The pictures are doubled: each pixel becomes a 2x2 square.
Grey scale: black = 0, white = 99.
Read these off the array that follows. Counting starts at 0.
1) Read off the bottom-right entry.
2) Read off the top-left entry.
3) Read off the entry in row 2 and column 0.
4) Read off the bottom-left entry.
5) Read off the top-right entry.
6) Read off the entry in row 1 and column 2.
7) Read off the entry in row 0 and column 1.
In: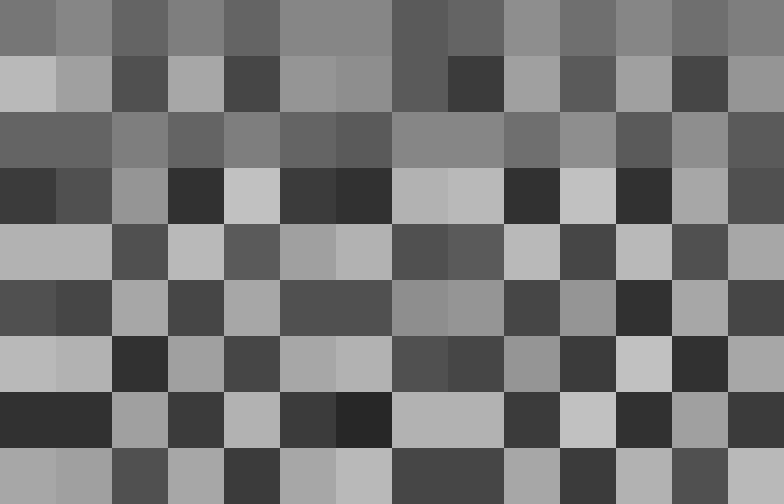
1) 72
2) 46
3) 39
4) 65
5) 49
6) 31
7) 52

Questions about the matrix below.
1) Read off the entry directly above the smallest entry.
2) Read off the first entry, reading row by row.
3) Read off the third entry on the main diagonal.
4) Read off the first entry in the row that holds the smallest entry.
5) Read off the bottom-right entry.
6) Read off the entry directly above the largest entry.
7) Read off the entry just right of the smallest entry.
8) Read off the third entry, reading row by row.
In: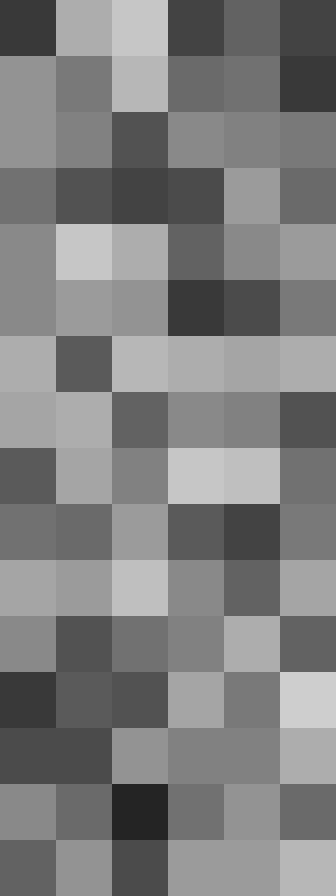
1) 57
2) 22
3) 32
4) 53
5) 71
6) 38
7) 44
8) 77

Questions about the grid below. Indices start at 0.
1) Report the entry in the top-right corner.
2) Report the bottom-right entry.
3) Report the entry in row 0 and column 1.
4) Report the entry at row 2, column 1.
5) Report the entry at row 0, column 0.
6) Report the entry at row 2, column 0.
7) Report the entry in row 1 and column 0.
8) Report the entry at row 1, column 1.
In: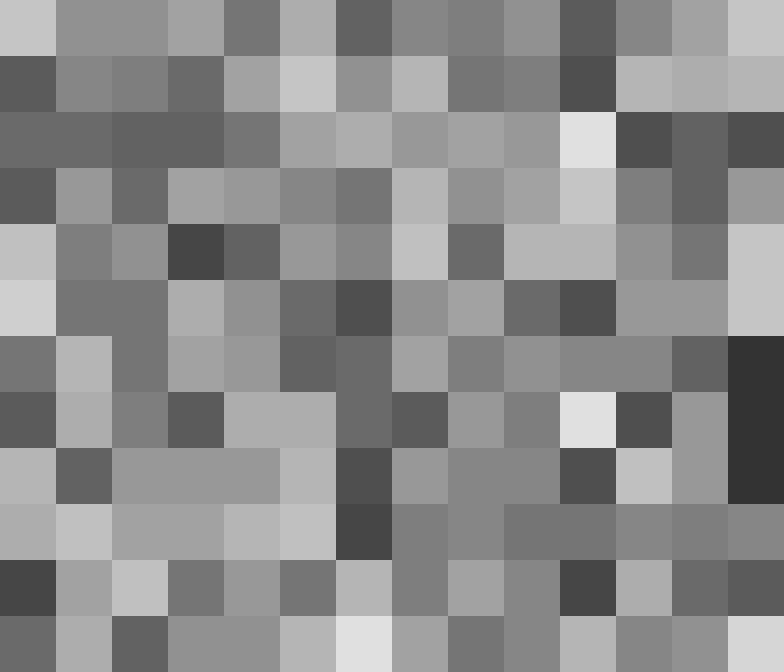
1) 77
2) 83
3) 56
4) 41
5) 77
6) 41
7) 35
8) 52

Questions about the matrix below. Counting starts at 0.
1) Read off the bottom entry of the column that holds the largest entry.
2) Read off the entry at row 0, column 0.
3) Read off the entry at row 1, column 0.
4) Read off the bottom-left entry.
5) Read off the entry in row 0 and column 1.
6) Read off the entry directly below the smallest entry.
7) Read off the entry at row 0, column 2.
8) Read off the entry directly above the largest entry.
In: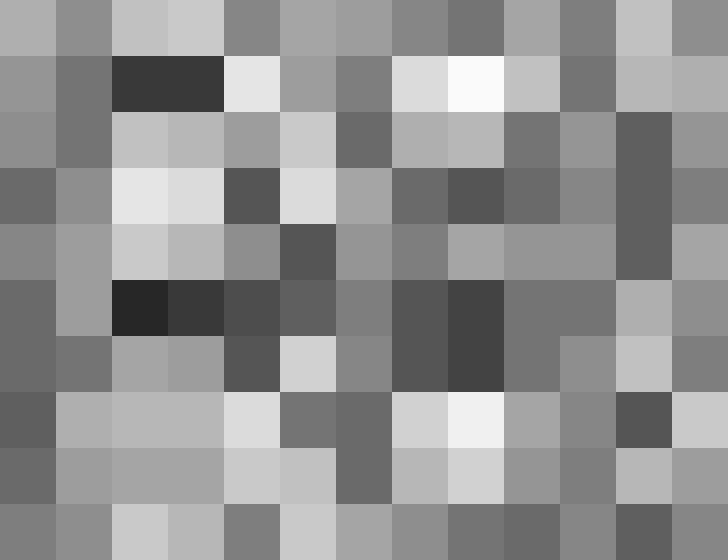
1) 45
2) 68
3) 58
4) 49
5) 55
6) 64
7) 75
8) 45

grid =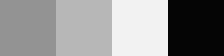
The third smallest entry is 71
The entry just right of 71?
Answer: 94
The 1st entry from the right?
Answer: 2

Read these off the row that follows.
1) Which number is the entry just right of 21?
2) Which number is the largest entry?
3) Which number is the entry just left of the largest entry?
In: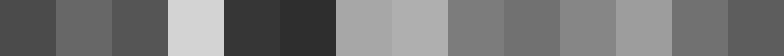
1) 18
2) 82
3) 33

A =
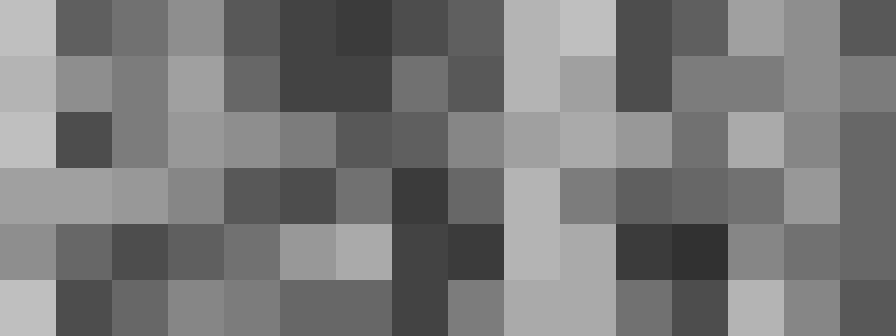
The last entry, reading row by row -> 34
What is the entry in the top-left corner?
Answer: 74
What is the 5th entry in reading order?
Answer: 34
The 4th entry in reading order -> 55
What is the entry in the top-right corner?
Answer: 34
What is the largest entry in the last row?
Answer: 74
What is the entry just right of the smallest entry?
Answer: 52
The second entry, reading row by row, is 37
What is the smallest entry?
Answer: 19
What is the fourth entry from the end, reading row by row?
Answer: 30
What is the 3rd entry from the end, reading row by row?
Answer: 70
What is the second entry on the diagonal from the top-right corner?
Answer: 55
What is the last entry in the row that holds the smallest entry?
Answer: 40
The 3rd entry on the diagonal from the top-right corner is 66
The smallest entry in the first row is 23
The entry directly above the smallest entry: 40

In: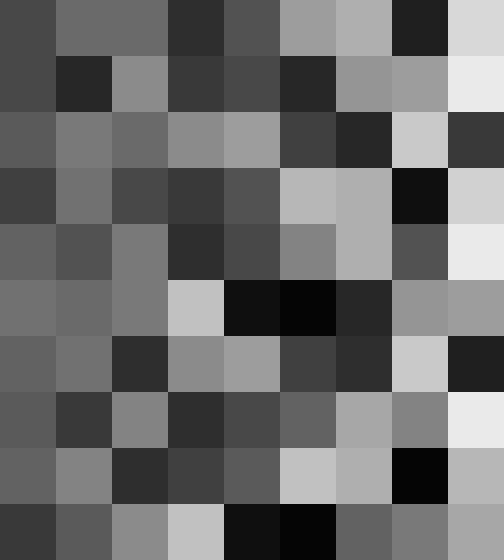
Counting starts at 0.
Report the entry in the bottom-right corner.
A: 65
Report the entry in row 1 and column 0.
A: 28
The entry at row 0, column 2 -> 41
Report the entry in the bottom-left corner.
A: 22
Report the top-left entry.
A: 28
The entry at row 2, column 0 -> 35
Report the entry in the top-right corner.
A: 84
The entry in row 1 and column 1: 15
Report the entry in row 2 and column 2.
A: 41
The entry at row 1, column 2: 54

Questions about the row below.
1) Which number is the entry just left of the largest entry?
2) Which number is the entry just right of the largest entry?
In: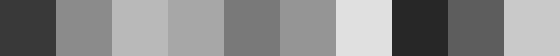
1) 58
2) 15

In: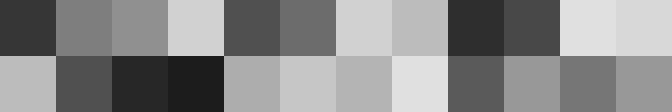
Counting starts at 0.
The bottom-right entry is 59
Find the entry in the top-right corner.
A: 84
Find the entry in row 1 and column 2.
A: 15
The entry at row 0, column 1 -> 49
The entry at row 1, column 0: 73
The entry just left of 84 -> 87
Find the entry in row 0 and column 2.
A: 56

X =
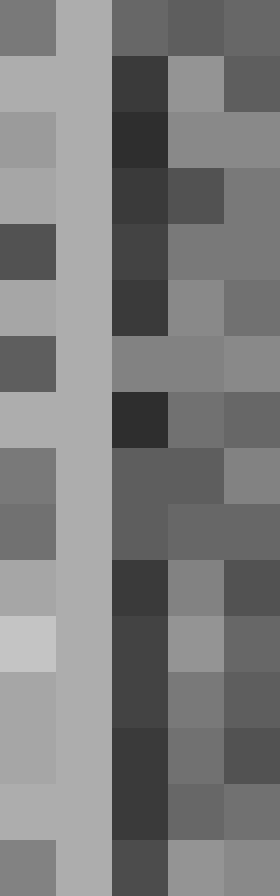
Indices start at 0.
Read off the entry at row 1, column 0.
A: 67
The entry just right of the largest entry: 67
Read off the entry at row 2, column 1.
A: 67
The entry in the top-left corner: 47
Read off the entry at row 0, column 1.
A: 67
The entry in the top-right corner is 40
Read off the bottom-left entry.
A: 50
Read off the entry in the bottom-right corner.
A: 53
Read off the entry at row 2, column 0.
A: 60
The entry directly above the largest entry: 64
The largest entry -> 76
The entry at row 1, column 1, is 67
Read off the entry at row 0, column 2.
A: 40
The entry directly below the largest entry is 64

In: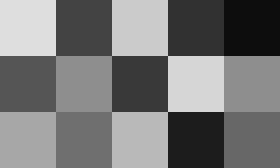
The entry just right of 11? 40
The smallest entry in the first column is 33
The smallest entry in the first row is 5
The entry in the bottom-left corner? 65

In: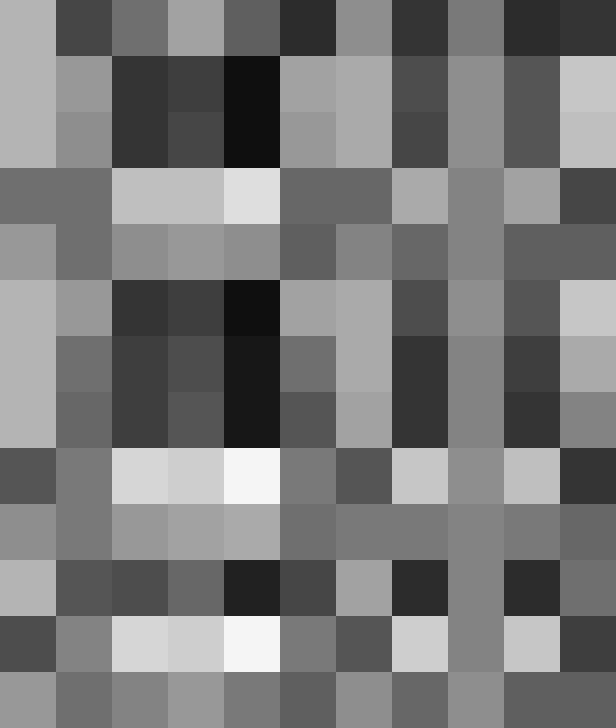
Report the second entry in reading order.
27
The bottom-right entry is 37
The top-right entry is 20
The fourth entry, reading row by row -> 63
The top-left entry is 70
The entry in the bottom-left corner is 59
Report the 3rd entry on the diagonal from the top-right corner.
55
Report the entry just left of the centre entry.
9
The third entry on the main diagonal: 20
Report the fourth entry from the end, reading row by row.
40
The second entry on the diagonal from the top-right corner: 33
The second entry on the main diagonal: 59
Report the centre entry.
43
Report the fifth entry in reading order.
37
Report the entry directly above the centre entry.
63
